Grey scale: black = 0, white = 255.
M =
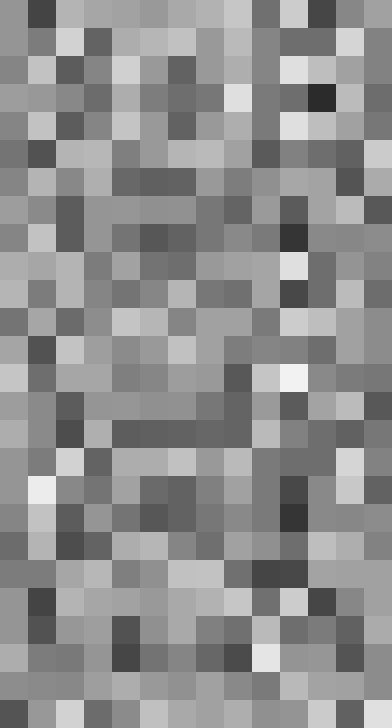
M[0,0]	149
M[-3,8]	75
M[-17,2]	180
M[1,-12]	210
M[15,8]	100
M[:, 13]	[161, 130, 130, 109, 119, 203, 171, 88, 140, 130, 109, 140, 140, 119, 88, 119, 130, 98, 140, 130, 161, 161, 171, 140, 140, 224]
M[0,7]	178
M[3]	[157, 152, 136, 108, 173, 125, 110, 119, 223, 122, 110, 43, 187, 109]
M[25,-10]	139
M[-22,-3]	190
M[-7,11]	190
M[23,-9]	115
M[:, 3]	[166, 99, 133, 108, 133, 183, 175, 149, 149, 124, 133, 141, 158, 166, 149, 175, 99, 116, 149, 99, 183, 166, 158, 149, 158, 108]
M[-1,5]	192
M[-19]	[157, 138, 92, 149, 150, 144, 145, 119, 100, 154, 91, 163, 187, 88]
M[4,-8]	98
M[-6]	[124, 124, 166, 183, 127, 144, 193, 194, 112, 69, 72, 163, 161, 161]
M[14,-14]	157
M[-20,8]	125
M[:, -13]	[68, 124, 194, 152, 194, 82, 180, 138, 194, 166, 124, 166, 82, 110, 138, 138, 124, 236, 194, 180, 124, 68, 82, 124, 138, 152]
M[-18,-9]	87
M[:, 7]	[178, 153, 153, 119, 153, 186, 153, 119, 119, 153, 119, 161, 161, 153, 119, 103, 153, 128, 119, 111, 194, 178, 128, 103, 161, 161]
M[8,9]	122
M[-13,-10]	127
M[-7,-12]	77
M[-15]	[116, 166, 107, 141, 196, 182, 133, 161, 161, 122, 204, 190, 161, 140]
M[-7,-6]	161
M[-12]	[157, 138, 92, 149, 150, 144, 145, 119, 100, 154, 91, 163, 187, 88]
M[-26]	[149, 68, 180, 166, 162, 153, 169, 178, 198, 112, 204, 70, 135, 161]

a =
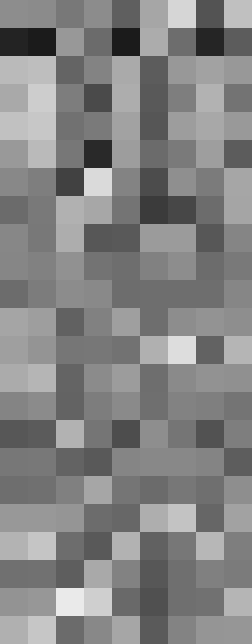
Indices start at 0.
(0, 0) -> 141
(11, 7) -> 147
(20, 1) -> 113
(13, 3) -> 139
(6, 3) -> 218
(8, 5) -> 155
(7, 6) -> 71
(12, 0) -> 159
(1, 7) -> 37
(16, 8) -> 93
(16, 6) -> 136
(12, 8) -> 181
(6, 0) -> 136
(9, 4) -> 110
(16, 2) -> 99
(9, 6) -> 141
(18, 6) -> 195
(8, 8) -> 133
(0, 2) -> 120
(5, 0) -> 153
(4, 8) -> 153
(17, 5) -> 107
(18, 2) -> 149
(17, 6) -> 119
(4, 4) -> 162
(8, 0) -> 135
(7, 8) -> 165
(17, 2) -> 128
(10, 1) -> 124
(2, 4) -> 170
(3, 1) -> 205
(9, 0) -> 134
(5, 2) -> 119
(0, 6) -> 214
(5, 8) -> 92
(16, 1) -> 120
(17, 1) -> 112

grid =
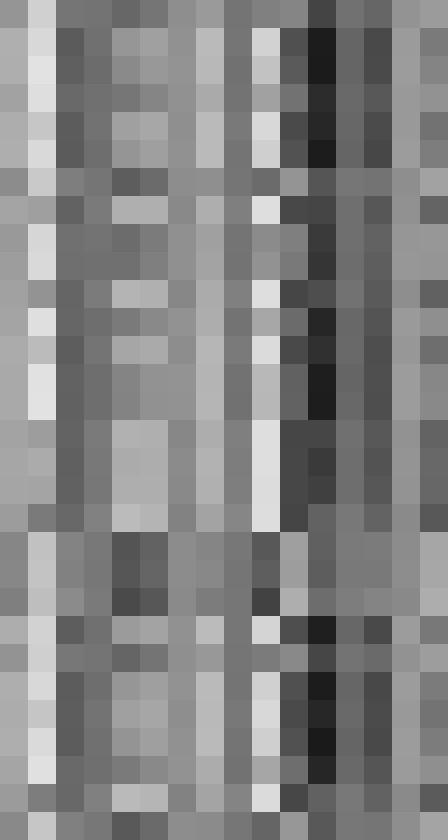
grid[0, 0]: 149
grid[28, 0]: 155
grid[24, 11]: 28
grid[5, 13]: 71
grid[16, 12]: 110
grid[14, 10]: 98
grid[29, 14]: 142
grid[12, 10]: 73
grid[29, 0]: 137
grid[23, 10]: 137
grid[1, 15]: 122
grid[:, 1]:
[208, 216, 226, 222, 198, 217, 201, 159, 214, 217, 147, 223, 187, 225, 226, 157, 171, 164, 122, 193, 195, 190, 210, 207, 216, 197, 218, 224, 125, 198]
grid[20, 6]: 140
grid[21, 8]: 118
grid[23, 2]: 119
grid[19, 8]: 119
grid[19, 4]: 84
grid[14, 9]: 183
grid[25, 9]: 216
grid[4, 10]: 74
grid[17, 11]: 64
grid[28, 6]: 130
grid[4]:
[173, 198, 92, 114, 160, 167, 143, 186, 121, 216, 74, 39, 103, 75, 153, 114]
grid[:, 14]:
[147, 155, 156, 153, 153, 156, 142, 145, 150, 151, 142, 154, 151, 156, 156, 146, 148, 147, 138, 140, 141, 137, 156, 146, 156, 153, 156, 155, 138, 142]
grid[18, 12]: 120
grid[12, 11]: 48
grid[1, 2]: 91
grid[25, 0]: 172
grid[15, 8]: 127
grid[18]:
[156, 122, 104, 129, 187, 180, 130, 163, 134, 221, 69, 98, 120, 99, 138, 88]
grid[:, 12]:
[113, 101, 101, 105, 103, 101, 118, 111, 111, 109, 114, 104, 105, 101, 104, 112, 110, 110, 120, 122, 121, 125, 103, 115, 102, 105, 101, 105, 120, 119]
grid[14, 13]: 78
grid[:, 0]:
[149, 175, 174, 162, 173, 174, 140, 164, 153, 157, 161, 164, 171, 169, 169, 163, 166, 165, 156, 134, 135, 127, 173, 147, 174, 172, 174, 165, 155, 137]
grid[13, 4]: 132
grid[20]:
[135, 195, 129, 119, 86, 101, 140, 136, 117, 94, 157, 93, 121, 121, 141, 167]
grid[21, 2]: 139
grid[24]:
[174, 216, 92, 110, 150, 159, 146, 186, 116, 208, 80, 28, 102, 72, 156, 123]

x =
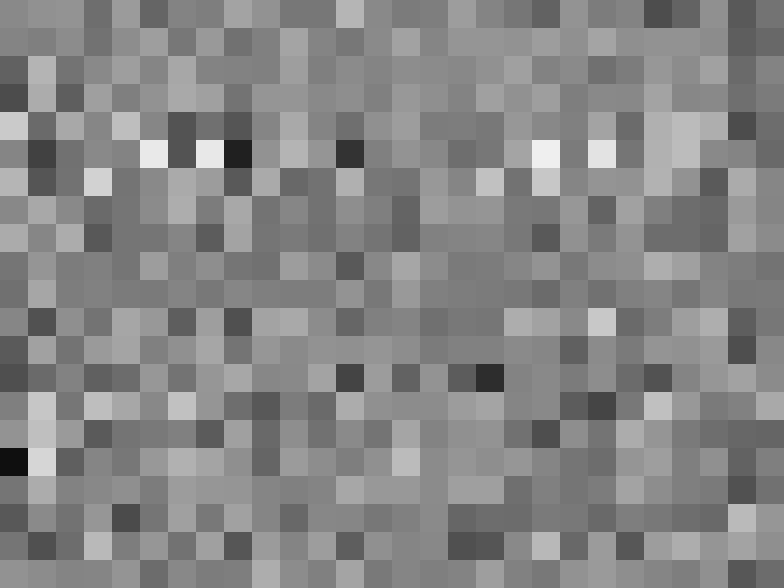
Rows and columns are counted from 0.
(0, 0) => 137
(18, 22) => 126
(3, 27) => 123
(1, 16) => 149
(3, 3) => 159
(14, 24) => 152
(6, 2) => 114
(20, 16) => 131
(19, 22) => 87
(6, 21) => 148
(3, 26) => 111
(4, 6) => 83
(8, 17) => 134
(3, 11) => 137
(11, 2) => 143
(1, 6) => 119
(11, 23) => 125
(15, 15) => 131
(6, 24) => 146
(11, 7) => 158
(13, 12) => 68
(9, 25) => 131
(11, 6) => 94
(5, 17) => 119
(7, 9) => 115
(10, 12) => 147
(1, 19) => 157
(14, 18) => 133
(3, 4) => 127
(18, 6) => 160
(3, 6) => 169
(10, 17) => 123
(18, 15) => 138
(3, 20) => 126
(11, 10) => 169
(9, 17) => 124
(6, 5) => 137
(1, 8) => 113
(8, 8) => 163

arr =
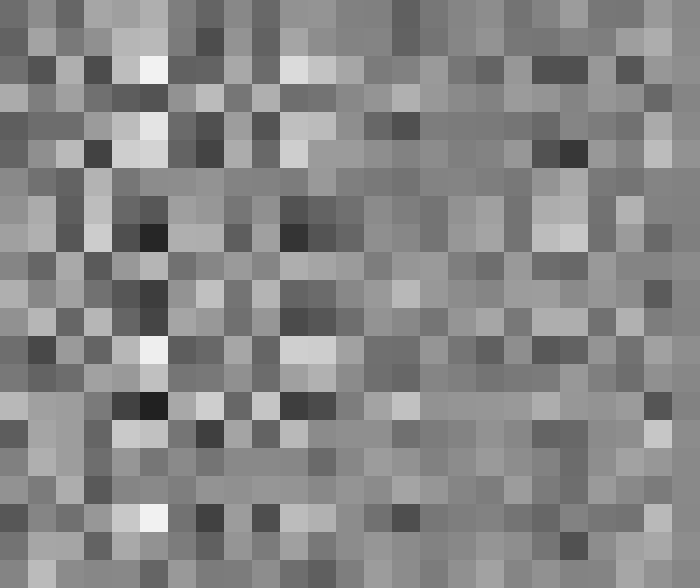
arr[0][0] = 109
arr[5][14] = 130
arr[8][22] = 155
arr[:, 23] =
[153, 173, 151, 104, 170, 188, 132, 130, 105, 132, 91, 125, 161, 144, 85, 198, 151, 123, 185, 168, 146]
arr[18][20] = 130
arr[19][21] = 141
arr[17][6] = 126
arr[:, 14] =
[96, 98, 129, 176, 80, 130, 115, 126, 135, 150, 184, 136, 111, 103, 193, 112, 146, 164, 78, 139, 140]
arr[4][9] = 84
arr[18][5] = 241
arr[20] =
[132, 187, 139, 135, 136, 101, 153, 123, 124, 141, 110, 95, 126, 156, 140, 124, 144, 162, 133, 145, 131, 132, 166, 146, 134]
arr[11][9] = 150
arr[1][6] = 123
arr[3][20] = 132
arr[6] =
[137, 113, 99, 179, 118, 140, 141, 147, 131, 130, 124, 153, 127, 121, 115, 131, 132, 126, 120, 148, 169, 121, 116, 132, 130]
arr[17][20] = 110
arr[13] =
[120, 99, 109, 161, 153, 192, 117, 120, 144, 108, 160, 177, 139, 111, 103, 133, 127, 116, 121, 123, 152, 127, 110, 144, 135]
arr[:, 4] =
[159, 182, 189, 93, 188, 206, 118, 103, 79, 152, 86, 101, 183, 153, 66, 201, 150, 133, 200, 169, 136]
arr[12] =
[110, 72, 154, 100, 183, 238, 93, 104, 166, 101, 207, 205, 161, 112, 111, 149, 117, 96, 142, 88, 98, 148, 114, 161, 142]
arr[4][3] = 155
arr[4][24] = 137
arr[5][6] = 99
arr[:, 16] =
[133, 134, 118, 138, 123, 127, 132, 146, 151, 126, 140, 149, 117, 127, 149, 131, 140, 133, 126, 136, 144]
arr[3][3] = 112
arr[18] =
[87, 133, 112, 151, 200, 241, 114, 65, 156, 78, 188, 177, 140, 113, 78, 119, 126, 130, 116, 103, 130, 118, 115, 185, 136]
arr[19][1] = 166
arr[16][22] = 162
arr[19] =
[115, 166, 165, 99, 169, 146, 124, 96, 149, 123, 160, 120, 140, 150, 139, 130, 136, 149, 142, 117, 81, 141, 161, 168, 141]
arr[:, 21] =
[119, 126, 152, 150, 124, 152, 121, 114, 112, 153, 150, 113, 148, 127, 147, 139, 142, 154, 118, 141, 132]
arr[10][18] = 156
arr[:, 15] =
[119, 116, 154, 152, 125, 140, 131, 116, 116, 154, 152, 117, 149, 133, 146, 124, 129, 150, 119, 130, 124]
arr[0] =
[109, 140, 102, 166, 159, 175, 126, 100, 136, 104, 146, 148, 129, 128, 96, 119, 133, 141, 115, 131, 156, 119, 118, 153, 136]
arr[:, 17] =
[141, 147, 100, 130, 122, 131, 126, 160, 164, 110, 133, 166, 96, 116, 150, 146, 154, 125, 130, 149, 162]
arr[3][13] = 148
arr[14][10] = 62

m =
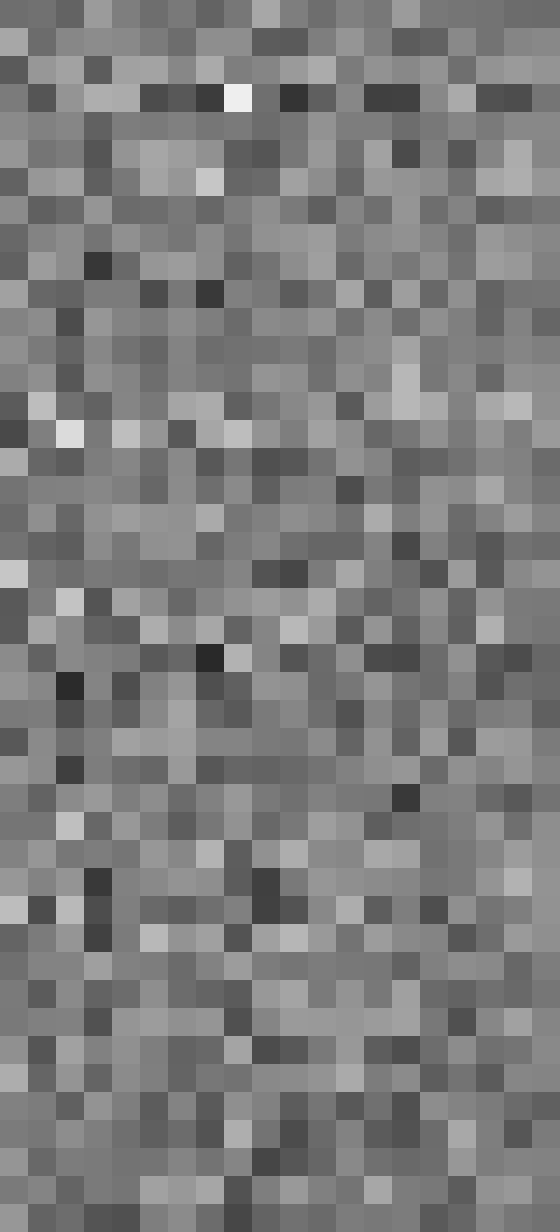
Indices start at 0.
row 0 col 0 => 110
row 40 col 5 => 95
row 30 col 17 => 134
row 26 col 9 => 122
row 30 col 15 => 113
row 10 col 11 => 115
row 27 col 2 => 63
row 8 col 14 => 145
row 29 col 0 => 117
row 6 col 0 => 98
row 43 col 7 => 108
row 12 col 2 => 100
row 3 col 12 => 135
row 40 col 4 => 111
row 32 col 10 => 83
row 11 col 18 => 130
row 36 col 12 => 150
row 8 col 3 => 116
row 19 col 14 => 72
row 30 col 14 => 161
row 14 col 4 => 133
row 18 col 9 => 128
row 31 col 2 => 148
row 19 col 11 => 102
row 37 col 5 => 126
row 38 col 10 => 139
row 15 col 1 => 127
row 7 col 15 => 110
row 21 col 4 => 162
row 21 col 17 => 147
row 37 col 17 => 112
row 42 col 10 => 153
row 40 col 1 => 119
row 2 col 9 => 133
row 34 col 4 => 129
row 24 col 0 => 148
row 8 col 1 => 131
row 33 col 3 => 65
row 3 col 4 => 171
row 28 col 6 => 107
